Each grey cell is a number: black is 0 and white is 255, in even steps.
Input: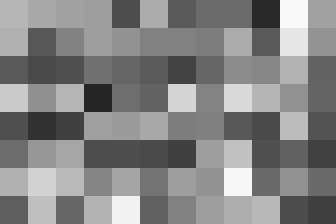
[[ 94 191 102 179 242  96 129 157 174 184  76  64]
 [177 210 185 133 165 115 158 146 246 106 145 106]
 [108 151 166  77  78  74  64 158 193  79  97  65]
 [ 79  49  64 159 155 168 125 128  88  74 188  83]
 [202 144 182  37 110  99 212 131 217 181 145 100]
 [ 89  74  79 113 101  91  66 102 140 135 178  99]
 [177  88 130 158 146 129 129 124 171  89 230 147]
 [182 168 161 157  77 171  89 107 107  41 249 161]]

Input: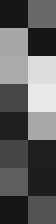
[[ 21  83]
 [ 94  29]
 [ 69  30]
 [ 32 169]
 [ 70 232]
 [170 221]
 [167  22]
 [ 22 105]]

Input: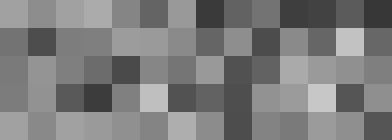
[[161 137 161 154 144 132 174 140  77 131 122 155 143  85]
 [124 146  89  60 128 191  82  98  78 146 155 199  85 143]
 [122 148 127 108  74 134 117 153  81  98 170 154 144 127]
 [115  77 125 127 156 154 138 101 142  76 138 102 194 103]
 [161 141 161 171 133 100 153  58  98 115  62  66  91  55]]

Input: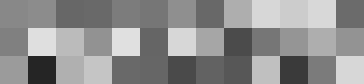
[[155  37 176 197 105 102  74  98  87 192  58 123 215]
 [128 223 187 146 224 101 215 166  75 118 149 174 147]
 [136 140 103 105 124 118 143 104 174 215 204 216 107]]

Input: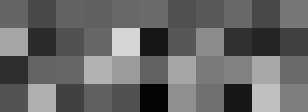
[[ 83 175  65  96  81   4 143 112  23 192 126]
 [ 46 100 102 178 155  98 166 122 129 168 106]
 [165  42  81 103 213  22  87 140  49  36  64]
 [101  73  99  97 104 107  80  89 104  72 119]]

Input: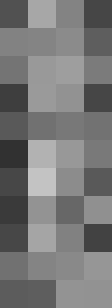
[[ 92  94 147 146]
 [113 132 137 150]
 [ 71 165 129  66]
 [ 58 147 103 144]
 [ 71 195 140  89]
 [ 49 178 152 121]
 [ 89 113 120 114]
 [ 62 154 146  70]
 [116 153 158 123]
 [130 132 139  94]
 [ 81 167 131  70]]
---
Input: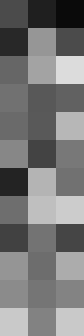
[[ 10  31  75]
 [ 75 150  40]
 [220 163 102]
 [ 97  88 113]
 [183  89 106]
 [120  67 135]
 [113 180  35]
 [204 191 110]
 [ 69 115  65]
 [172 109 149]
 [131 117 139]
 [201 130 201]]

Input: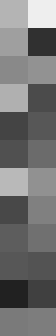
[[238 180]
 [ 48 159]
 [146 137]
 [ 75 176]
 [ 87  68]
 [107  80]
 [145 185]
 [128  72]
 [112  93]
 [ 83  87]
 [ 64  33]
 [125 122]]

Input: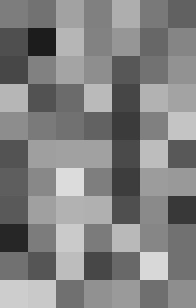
[[ 97 121 174 128 162 114 125]
 [133 103 150 130 182  28  79]
 [146 114  87 142 164 129  71]
 [163 178  70 186 107  82 182]
 [196 128  59  98 113 122 141]
 [ 88 189  74 161 161 159  83]
 [153 156  61 126 220 136  94]
 [ 56 138  79 176 178 160  89]
 [113 134 185 123 202 124  38]
 [113 216 104  71 189  85 113]
 [142 111 154 145 112 201 205]]

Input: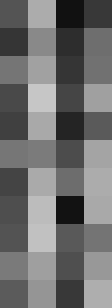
[[ 56  17 172  84]
 [110  45 137  53]
 [113  53 161 117]
 [160  69 198  73]
 [ 90  36 169  64]
 [164  76 123 118]
 [172 109 170  68]
 [169  18 188  78]
 [116  89 193  83]
 [152  79 159 122]
 [174  56 149  91]]

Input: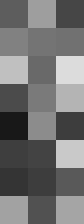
[[ 70 158  93]
 [113 116 129]
 [220 105 192]
 [180 122  75]
 [ 61 140  24]
 [201  67  62]
 [ 89  61  52]
 [165  81 162]]

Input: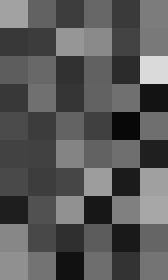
[[124  58 103  61  98 162]
 [121  67 138 150  60  56]
 [218  43  97  49 104  93]
 [ 19 112  98  53 112  56]
 [111   8  64  99  60  75]
 [ 31 111  98 132  65  66]
 [160  27 157  70  61  73]
 [167 128  23 145  81  30]
 [101  25  92  47  72 135]
 [116  51 110  17 115 144]]

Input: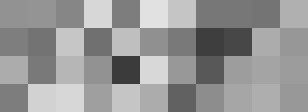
[[176 116 119 119 197 225 125 215 134 148 146]
 [151 172  71  62 121 144 191 112 198 115 126]
 [156 164 157  88 152 216  59 146 182 121 172]
 [152 174 166 141  97 172 197 159 215 210 125]]

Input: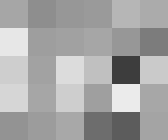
[[171 182 154 151 142 166]
 [124 151 166 161 158 231]
 [202  61 192 220 162 206]
 [167 235 159 206 166 214]
 [164  92 109 168 156 147]]

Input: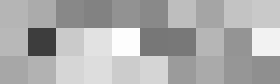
[[201 195 165 190 137 146 130 136 171 181]
 [242 148 182 120 119 253 226 202  61 184]
 [143 150 170 155 213 204 221 214 178 167]]
